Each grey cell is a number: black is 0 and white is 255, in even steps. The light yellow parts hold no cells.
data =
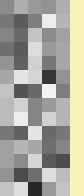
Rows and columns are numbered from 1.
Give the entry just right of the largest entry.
125
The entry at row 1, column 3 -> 153
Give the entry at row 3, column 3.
195
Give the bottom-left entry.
195
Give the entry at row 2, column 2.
91
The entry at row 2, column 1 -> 119
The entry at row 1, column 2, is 174
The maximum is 242
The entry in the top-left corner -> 139
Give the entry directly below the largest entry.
153
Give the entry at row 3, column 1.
132
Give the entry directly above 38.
111
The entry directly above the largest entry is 54
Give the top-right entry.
174
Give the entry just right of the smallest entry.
153
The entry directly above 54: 119

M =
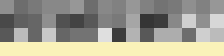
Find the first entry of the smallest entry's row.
73
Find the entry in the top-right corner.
151
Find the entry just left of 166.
121
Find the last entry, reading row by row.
187
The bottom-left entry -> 88
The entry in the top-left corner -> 143
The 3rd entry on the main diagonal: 102
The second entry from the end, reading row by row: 207
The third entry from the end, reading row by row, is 109
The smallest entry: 53
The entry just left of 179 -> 60
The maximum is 223
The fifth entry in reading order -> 136
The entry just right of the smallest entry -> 60

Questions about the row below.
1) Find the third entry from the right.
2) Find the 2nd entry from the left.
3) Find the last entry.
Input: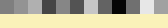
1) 112
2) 147
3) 161

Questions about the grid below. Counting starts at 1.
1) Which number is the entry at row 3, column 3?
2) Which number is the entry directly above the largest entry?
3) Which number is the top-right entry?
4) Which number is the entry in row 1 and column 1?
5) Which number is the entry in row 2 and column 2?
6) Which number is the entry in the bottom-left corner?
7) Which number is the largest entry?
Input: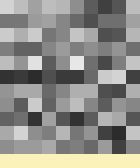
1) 203
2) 126
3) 189
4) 211
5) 118
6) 142
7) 231

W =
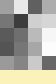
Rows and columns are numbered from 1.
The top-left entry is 160
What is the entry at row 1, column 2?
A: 233
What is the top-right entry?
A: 173
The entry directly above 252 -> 246
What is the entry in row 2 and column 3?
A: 208
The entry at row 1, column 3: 96

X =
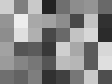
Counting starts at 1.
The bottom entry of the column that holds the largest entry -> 99
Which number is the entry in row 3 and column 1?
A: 141
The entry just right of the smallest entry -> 111
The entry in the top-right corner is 105
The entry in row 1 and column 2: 126
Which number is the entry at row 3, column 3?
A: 176
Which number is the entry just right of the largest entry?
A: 168
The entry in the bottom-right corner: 78
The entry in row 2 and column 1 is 148
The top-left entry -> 207
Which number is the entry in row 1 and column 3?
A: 201
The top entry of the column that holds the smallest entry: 35
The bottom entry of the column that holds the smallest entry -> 49
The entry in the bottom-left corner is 111

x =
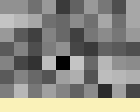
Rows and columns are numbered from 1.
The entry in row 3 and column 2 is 90
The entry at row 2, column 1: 196
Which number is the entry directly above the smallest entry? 145
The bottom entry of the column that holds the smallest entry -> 131
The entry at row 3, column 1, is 153
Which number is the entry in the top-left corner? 145
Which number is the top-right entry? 167
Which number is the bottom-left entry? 125
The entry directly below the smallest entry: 160
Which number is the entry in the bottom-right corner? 70
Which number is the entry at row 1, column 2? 145
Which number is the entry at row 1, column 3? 112
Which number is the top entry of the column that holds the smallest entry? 58
